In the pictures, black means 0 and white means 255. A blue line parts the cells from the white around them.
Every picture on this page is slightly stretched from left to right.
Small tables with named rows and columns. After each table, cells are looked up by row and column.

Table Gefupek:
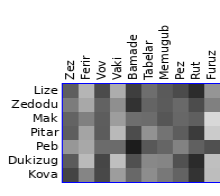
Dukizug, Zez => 91
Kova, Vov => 72
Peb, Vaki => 107
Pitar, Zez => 94
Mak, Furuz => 216
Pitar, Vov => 92
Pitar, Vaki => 185
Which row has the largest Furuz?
Mak

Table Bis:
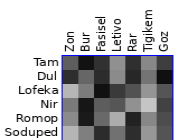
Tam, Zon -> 94
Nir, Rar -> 145
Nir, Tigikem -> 197
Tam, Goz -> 62
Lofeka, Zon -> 182
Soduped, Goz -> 84
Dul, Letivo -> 139
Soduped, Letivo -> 113
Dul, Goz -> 16
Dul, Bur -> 102
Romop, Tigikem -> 135
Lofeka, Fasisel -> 17
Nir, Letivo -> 86
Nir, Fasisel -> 93
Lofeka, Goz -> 85
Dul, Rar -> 39
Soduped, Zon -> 181
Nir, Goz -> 66
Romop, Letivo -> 172
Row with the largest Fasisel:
Romop

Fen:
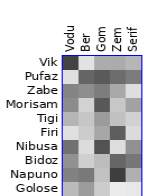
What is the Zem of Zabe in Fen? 169
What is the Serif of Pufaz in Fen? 124
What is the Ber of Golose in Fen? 156
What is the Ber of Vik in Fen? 226
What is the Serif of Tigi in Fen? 209
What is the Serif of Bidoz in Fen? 119
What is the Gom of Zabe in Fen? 125
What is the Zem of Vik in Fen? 171
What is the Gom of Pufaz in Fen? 90
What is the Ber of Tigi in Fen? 198
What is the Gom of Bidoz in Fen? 188
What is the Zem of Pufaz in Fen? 109
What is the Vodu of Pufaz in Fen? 224
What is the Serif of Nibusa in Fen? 145
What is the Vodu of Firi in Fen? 224
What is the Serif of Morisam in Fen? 162
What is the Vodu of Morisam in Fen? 140
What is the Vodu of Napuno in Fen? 130
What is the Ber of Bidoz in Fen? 207
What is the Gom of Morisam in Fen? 88

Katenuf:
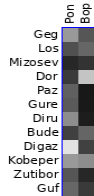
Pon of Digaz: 227
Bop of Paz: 24
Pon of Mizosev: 39
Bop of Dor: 196
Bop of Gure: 25
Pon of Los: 80
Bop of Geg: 86
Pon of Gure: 90
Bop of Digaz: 65
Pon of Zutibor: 86
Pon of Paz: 96
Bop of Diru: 29
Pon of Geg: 153
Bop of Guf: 58
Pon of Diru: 141
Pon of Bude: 64
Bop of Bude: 101
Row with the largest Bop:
Dor

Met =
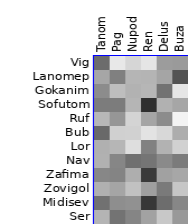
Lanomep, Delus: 165
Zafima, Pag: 132
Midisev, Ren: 55
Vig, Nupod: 214
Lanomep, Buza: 83
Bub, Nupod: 209
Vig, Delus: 156
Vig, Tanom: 108
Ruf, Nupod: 212
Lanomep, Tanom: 166
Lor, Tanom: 176
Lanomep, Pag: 128
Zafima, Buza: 167
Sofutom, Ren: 47
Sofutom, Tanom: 124
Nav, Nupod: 112
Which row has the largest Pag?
Vig

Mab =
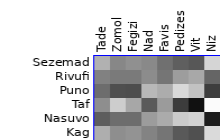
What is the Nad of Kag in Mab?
131
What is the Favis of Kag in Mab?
117
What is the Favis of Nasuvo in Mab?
171
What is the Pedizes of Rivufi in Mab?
157
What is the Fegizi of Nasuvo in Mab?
109
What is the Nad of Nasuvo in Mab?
156
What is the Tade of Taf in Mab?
142
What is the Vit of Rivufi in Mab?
168
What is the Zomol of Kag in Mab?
142
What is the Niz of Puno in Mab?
61
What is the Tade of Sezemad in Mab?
177
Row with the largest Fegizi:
Taf

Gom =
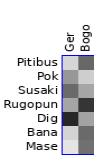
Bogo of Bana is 106
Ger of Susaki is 106
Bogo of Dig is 163
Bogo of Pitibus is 104
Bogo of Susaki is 166
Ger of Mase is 228

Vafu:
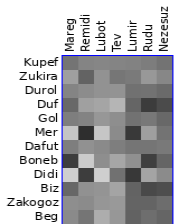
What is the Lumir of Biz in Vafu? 99
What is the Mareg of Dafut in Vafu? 126
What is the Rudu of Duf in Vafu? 60
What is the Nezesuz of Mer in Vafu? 115
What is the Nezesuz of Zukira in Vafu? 135
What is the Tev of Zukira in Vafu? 118
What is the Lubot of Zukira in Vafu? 146
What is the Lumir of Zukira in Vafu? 122

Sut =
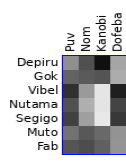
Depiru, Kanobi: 16
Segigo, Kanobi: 232
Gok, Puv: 99
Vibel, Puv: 48
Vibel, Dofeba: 31
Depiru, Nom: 80
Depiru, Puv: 143
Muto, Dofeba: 147
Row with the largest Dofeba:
Gok

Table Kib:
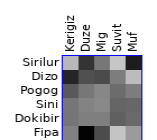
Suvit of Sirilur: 198
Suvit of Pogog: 108
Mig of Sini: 137
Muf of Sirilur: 29
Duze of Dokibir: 127
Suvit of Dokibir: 96
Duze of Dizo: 80
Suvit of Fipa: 196
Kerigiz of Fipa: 129
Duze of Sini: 131
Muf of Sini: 103

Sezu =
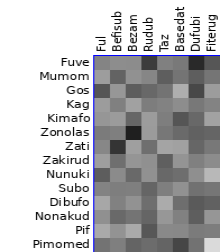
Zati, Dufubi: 102
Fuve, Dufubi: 41
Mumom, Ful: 157
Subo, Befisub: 126
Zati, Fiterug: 120
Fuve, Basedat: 121
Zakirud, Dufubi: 128

